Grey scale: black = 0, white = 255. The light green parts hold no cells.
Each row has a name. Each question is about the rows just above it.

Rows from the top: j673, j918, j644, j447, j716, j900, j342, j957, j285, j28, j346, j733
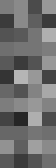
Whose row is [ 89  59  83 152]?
j716
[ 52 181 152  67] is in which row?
j900

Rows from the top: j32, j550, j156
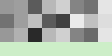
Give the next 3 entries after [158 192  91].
[ 64 235 192]
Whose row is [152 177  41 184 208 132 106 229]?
j156

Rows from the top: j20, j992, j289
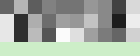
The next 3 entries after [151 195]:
[137  29 237]
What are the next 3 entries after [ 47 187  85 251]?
[223 159 123]
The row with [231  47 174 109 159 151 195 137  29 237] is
j992
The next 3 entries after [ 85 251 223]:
[159 123 101]
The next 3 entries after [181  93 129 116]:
[116 151 137]
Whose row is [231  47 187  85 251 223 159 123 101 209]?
j289

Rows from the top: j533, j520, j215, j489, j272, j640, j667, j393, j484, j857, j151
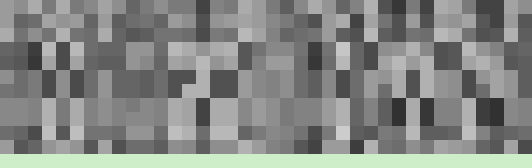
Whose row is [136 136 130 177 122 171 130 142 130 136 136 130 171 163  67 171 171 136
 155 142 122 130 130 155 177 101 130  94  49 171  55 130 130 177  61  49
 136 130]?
j484
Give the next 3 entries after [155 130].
[122  87  67]

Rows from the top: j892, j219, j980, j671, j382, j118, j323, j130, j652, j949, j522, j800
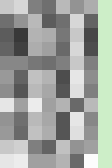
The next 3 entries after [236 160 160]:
[179 105 252]
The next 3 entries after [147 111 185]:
[167  85 230]
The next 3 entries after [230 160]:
[236 160 179]

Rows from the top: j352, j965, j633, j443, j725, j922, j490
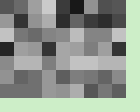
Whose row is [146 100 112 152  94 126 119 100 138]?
j922
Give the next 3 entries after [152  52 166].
[159 126 159]
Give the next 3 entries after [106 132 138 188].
[132 132 194]

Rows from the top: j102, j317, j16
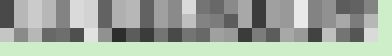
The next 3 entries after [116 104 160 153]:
[ 59 124  92]
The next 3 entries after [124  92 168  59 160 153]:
[233 131 145]
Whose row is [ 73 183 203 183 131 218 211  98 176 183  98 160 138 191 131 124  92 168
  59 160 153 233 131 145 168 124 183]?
j317
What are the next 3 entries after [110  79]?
[226 145  45]
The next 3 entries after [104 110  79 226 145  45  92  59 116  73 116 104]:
[160 153  59]

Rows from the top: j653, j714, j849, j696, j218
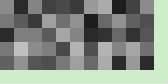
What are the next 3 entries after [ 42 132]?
[65 73 58]
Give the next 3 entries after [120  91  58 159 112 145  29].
[104 145  97]
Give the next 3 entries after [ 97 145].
[ 85  79 120]
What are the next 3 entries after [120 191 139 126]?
[ 73 179  79]
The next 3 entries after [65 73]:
[ 58 153 171]

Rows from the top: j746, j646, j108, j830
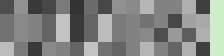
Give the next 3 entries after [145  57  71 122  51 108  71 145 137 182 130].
[130 175  63]
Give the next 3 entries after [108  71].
[145 137 182]
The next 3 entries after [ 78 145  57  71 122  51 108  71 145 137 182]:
[130 130 175]
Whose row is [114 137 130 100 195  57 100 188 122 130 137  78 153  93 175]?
j108
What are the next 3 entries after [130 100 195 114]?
[100 130 182]
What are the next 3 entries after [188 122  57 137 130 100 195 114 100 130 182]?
[130 100 175]

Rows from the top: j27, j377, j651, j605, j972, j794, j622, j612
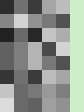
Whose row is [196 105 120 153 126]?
j622
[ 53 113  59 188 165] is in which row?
j794
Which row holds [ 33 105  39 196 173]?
j651
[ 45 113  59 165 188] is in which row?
j27

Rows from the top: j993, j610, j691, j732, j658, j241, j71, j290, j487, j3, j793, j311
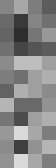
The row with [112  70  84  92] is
j732
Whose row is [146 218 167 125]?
j311

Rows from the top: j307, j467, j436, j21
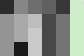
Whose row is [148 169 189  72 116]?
j467
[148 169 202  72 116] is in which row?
j436
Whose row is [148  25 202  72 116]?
j21

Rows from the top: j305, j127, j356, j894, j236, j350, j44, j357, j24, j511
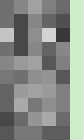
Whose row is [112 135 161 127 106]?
j305
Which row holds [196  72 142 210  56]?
j356
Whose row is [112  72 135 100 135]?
j894

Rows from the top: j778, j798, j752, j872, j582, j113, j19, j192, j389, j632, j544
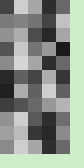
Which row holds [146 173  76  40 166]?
j752
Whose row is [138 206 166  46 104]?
j544

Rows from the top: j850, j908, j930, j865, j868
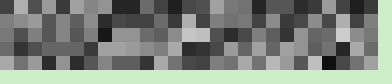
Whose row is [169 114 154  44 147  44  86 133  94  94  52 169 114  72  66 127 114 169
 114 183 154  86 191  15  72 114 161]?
j868
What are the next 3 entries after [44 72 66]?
[ 66 107  58]
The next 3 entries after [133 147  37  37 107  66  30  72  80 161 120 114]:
[37 86 86]

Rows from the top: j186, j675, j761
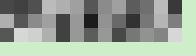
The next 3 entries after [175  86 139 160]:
[ 65 152  28]
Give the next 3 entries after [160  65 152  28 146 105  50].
[119 181 126]
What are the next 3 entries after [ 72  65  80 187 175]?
[160  86 139]
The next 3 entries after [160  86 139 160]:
[ 92 111 187]
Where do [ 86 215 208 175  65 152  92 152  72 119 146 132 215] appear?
j761
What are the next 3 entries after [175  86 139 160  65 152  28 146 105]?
[ 50 119 181]

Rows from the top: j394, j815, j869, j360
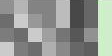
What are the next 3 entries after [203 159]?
[117  87 145]
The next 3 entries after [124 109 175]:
[137 103  95]
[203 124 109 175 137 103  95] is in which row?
j360
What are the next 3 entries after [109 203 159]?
[117  87 145]
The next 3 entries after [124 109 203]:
[159 117  87]
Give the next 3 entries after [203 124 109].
[175 137 103]
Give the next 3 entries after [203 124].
[109 175 137]

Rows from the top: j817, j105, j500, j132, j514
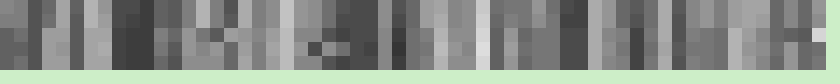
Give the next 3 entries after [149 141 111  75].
[ 75  75 141]
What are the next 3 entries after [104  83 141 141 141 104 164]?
[126 157 187]
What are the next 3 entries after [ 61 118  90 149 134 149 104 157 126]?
[164 187 149]
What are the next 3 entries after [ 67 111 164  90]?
[118 118 111]
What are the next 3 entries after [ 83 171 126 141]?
[194 149 141]
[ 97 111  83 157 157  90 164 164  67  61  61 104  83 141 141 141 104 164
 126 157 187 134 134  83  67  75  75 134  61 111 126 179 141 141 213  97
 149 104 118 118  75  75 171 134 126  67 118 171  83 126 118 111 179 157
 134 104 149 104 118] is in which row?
j514
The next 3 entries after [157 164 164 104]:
[134 104 149]

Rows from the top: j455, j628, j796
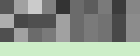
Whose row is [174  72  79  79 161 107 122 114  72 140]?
j628
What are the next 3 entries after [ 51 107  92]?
[122  59 134]
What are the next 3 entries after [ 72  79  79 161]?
[107 122 114]

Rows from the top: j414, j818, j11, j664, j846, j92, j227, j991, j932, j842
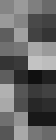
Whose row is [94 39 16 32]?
j92
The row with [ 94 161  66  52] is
j11

